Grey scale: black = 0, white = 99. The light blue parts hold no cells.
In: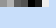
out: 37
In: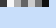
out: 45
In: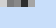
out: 53
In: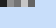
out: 45
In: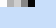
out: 69
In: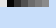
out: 42
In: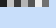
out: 44
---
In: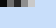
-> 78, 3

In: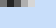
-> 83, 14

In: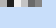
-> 93, 13

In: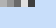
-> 87, 24

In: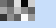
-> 97, 3

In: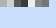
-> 92, 23
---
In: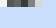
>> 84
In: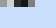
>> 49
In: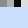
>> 86
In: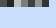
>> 20
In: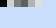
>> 86
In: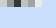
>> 91
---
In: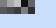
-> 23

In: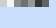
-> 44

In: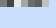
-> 42

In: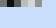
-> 46

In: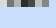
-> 46

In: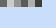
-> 40

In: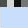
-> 45

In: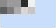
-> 48

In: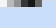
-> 39
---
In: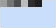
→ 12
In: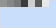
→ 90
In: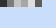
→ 36
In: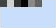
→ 38
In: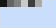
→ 66
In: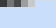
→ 78
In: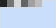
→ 73
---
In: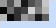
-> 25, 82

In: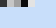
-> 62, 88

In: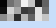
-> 22, 93

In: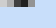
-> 25, 80

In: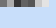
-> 38, 88

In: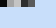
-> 76, 76

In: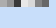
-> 90, 90
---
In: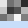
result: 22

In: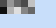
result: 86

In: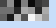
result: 60

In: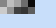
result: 25

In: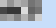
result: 85

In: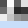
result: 82
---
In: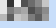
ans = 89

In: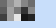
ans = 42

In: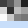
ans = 24

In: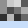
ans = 56

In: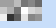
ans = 62

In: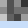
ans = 66

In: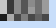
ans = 77

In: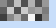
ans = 53
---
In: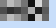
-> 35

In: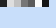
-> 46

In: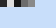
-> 9

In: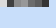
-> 59

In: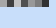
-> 31

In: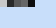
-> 34

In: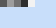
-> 44

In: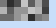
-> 58

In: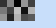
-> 75
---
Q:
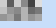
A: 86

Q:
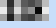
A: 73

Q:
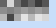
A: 33

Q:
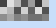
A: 76

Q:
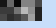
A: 28

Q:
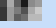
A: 60
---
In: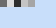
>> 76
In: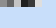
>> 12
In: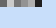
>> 57
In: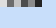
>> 30
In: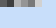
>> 58
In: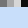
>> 5
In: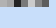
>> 47
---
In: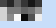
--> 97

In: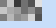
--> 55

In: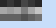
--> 38

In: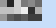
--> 30

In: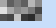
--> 76

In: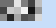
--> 64

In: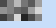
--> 83

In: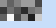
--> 28
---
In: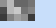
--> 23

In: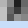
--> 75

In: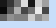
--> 38

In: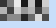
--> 30

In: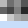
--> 98

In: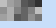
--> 62

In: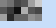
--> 62
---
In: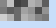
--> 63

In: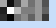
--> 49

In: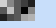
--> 34

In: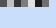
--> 48

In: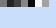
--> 52

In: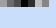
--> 2

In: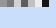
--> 36

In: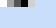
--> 33
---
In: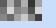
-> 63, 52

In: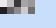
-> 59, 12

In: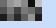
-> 75, 11

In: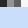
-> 96, 15

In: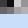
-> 58, 40

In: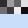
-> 87, 43

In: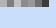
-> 23, 69
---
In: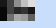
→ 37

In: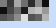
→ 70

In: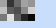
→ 4

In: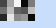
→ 4

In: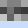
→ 55

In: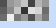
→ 47
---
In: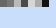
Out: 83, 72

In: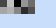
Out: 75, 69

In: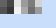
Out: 94, 88

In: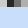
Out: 79, 68

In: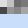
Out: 86, 75

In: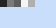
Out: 95, 68
